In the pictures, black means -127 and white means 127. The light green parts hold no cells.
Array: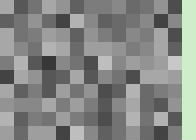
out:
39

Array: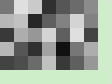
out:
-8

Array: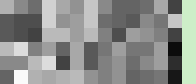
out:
49

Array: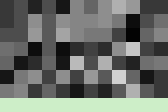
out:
-71

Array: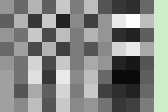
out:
21

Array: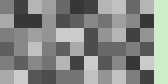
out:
-1

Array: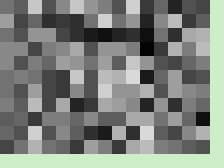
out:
-13

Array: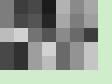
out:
-2

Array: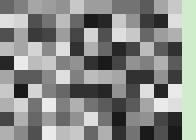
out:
-24
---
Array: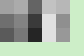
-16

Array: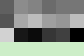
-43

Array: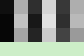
-121

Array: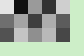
-16

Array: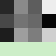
-55

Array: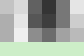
46

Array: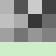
64
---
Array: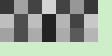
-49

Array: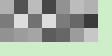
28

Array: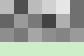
-6

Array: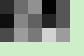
28

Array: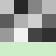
113

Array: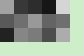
6
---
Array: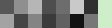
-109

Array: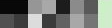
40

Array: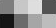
38

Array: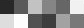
34

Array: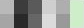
91

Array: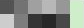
-87

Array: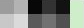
-14

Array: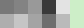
-17

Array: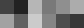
-50
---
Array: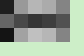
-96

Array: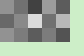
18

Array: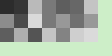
-83

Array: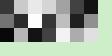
-72

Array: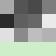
41

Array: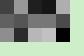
-62

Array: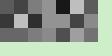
-36

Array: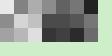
104
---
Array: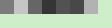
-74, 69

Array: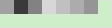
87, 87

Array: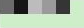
60, 60

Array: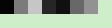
-89, 70

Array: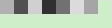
-79, 91

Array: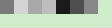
61, 84

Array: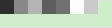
-33, 125

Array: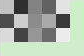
12, 108
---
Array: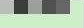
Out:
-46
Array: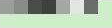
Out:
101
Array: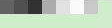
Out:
121
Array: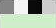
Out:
-118
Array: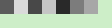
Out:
-3
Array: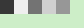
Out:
80
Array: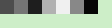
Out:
8
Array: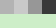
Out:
23
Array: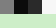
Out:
-85
